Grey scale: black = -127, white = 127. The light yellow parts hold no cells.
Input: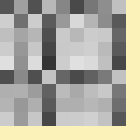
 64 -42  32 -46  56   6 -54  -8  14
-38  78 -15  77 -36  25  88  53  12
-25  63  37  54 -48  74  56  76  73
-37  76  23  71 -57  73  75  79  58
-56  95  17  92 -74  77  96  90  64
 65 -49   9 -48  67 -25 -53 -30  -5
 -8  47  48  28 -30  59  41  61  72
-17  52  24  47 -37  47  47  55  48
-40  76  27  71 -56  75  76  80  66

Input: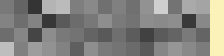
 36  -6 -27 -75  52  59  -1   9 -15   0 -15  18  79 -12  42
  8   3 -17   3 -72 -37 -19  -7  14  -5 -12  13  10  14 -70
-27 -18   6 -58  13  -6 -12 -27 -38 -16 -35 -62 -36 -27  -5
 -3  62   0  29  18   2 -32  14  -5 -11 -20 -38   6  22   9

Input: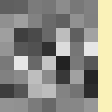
  1 -32 -30  -4  -8  12  -7
  0  16  31   2 -21 -31  17
 34  31 -64 -53 -22  61 -32
102  21 -40 -46 -79  92  -9
-41  -6 102 -23  68 -93  -6
-90   1  11  62  11 -71  33
-83 -67 -42  52  61   3 -12
 23  19  17  -4 -23   6   7

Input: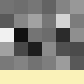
  24  -12  -17   -9  -28    4
  -3  -38    7   34   -8   84
  15  113 -110  -11  -19  -84
 -52   33  -55  -98   11  -47
 -39   -6    3  -13   -1   28

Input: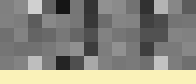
 -35    0   11   80  -31 -106   -9  -75   17   11  -13  -78   52    7
  -9    1   -2  -35    9    0   -8  -71  -18    5    3  -62  -52  -11
   1  -15    3  -27  -22   -7  -25  -47    2   -9  -15  -46  -46    4
   8  -10  -15  -14   -6    3   17  -66   -2   17   -6  -65   -5   -5
 -16   -4    3   62   -2  -91  -48   40    0   -8   -5  -16   66   -2

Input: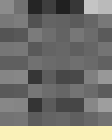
 58  12 -14 -90 -65 -95 -72  68
 -7  -7  -2 -45 -27 -29 -36 -25
-37 -43 -39  -4 -17 -28  -8 -19
-11  -9  -7 -38 -27 -24 -32 -25
-30 -32 -32 -14 -20 -23 -16 -21
 24   5   7 -73 -34 -56 -54   0
-35 -38 -36  -8 -18 -25 -11 -20
 30   7   5 -75 -36 -57 -57   7
-13 -12 -10 -35 -27 -24 -32 -24

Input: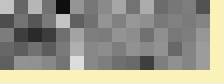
 -45   67  -25   54  -13 -113   21   -8   10   38  -12   44  -19   -8   -2
   4  -50  -12  -41   -5   67  -31  -14   20    1   23   15   -6    1   -4
  22   -3  -65  -85  -67  -15   35   -1   -3   19   13  -14   15   -7   -2
  28  -24  -34  -14  -35   -5   47    7   13   -2   17    9   18  -23    4
  28  -32   18   17    8  -11   92    8   -1  -16  -22  -64   -1   16    5

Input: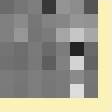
-43 -20  -9  -1 -71  20  12
 18   0  10  -8   3   6  21
 39   0  22 -10  -4  37  70
-22 -11 -17  -5 -21  -3 -92
-28 -14 -18  -7 -33   1  83
 -9  -4  -8  -2  -7  -4  10
-11  -5 -10  -2  -8  -4  92

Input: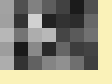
 -48   34  -47    1  -34  -62 -100
 -24   32  -76   81  -93  -77  -83
 -14   55  -11   45   56  -58  -37
 -60   29 -101    9  -86  -25  -66
 -64   45  -76  -30    4   16  -16
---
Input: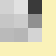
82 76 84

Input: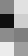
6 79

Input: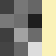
-63 -17 -20

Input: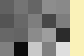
-30 -23  11   0

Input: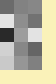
-20  14  99

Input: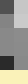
-46  74
